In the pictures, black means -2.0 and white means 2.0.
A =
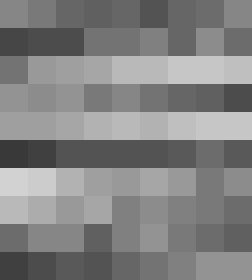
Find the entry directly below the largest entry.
0.9
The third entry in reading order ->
-0.4
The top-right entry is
0.1
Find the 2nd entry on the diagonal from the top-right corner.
0.2
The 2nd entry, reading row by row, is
-0.1
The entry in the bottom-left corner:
-1.0
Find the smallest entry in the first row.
-0.7
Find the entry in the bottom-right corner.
0.3
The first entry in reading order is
0.1
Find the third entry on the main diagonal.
0.5
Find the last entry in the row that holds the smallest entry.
-0.6
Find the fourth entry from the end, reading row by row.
-0.2
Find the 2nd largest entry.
1.2
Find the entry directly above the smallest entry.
0.5
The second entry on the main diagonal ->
-0.8
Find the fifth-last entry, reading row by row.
-0.4
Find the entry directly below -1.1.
1.3
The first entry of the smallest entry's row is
-1.1
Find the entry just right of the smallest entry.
-1.0
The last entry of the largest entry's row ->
0.2
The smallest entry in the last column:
-0.8

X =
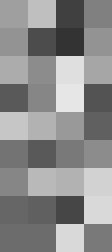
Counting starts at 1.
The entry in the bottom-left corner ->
-0.3
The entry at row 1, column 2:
1.0
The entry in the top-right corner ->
0.0
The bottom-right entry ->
-0.1
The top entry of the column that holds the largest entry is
-1.0
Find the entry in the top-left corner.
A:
0.5
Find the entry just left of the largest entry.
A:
0.1
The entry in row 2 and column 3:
-1.2
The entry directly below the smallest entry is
1.5

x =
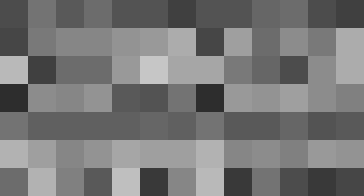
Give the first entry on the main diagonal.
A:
-0.8
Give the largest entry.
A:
1.1
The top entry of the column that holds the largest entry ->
-0.7
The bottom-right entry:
-0.9
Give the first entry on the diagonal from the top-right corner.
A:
-1.0
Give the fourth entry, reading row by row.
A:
-0.3
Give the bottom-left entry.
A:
-0.3
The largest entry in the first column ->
0.9
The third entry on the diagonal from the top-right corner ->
-0.8
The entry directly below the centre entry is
-0.5
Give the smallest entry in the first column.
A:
-1.3
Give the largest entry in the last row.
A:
1.0
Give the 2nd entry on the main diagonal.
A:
-0.1
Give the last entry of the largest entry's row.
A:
0.7
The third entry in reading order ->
-0.6
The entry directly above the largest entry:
0.4
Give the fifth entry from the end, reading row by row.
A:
-1.1
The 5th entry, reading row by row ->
-0.7
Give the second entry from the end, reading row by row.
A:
-1.1

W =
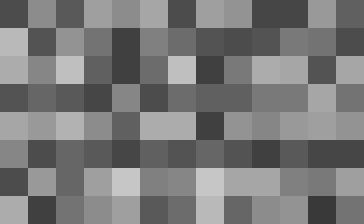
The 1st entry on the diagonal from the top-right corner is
-0.5
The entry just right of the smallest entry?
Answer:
-0.2
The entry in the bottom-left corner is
0.7
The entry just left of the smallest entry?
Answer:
0.3
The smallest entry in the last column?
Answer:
-0.9
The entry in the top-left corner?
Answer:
-0.8
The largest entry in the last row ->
0.9
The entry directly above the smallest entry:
-0.1
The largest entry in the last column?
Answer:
0.6
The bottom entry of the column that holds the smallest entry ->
-1.1
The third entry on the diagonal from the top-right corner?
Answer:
0.6
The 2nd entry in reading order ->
0.2
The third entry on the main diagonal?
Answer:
1.0
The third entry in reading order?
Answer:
-0.6
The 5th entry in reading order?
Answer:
0.2
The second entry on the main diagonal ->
-0.7

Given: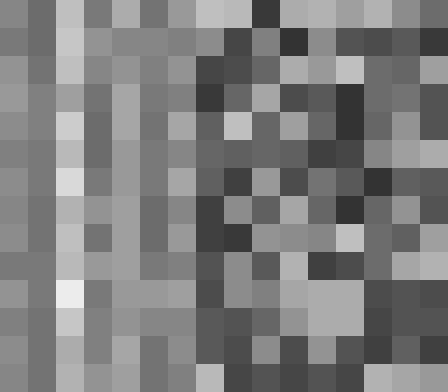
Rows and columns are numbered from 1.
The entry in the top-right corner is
-0.3
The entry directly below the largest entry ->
1.1
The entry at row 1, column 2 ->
-0.3
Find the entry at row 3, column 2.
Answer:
-0.2
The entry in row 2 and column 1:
-0.1
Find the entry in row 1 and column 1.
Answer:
0.1
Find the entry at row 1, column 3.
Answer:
1.0
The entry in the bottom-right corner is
0.4
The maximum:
1.7
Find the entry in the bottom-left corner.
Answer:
0.1
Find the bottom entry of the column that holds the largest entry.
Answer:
0.8
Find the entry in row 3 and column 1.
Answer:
0.3
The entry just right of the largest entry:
-0.1

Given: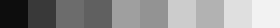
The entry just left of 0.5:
-0.5
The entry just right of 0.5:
0.3
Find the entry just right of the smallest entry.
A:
-1.1
